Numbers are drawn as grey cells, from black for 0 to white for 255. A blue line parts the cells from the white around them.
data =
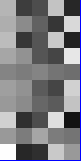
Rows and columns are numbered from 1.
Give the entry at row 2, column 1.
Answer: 174
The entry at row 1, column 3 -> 77
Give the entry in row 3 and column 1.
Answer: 188
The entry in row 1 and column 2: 61
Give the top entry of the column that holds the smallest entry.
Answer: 39
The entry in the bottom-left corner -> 254
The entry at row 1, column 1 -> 181
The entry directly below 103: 77
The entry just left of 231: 69

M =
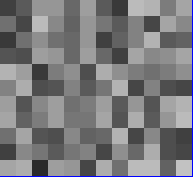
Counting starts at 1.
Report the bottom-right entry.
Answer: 194
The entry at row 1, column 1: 64
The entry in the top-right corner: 165
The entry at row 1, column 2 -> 90
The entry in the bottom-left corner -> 165
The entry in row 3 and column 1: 57
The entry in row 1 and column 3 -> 150
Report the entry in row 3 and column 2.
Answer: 112
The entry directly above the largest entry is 70
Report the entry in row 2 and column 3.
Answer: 187
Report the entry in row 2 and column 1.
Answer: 112
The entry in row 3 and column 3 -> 143
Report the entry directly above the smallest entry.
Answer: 118
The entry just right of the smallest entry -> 158
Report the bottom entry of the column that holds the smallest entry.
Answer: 42

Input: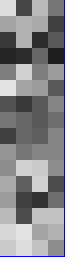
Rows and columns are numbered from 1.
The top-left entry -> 221
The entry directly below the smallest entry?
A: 156
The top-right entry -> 118
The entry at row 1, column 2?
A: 70
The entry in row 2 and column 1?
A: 164
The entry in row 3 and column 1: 57
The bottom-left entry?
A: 202
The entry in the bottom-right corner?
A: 141
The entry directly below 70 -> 178

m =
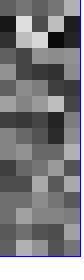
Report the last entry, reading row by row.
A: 117
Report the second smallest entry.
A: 23
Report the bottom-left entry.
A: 96
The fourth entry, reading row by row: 117
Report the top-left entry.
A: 96
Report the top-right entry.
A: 177
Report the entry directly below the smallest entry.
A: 140
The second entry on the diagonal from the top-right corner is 190
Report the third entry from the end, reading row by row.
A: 146
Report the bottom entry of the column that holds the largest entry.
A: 177
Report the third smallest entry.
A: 29
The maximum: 222
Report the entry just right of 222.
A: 77
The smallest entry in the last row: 83
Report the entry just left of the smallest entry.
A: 215
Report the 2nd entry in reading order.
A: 117
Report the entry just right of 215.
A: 10

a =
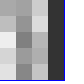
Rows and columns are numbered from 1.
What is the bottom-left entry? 226
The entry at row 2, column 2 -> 148
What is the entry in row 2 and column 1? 190
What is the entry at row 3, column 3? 182
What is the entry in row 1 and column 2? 162
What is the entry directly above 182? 220

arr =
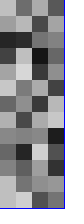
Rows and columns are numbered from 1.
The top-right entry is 88
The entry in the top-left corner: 191
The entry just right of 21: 103
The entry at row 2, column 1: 158
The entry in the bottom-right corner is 116
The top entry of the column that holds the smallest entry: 171
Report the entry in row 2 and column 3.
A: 73
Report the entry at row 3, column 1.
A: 37
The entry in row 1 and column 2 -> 109
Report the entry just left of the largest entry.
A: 164
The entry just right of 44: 116
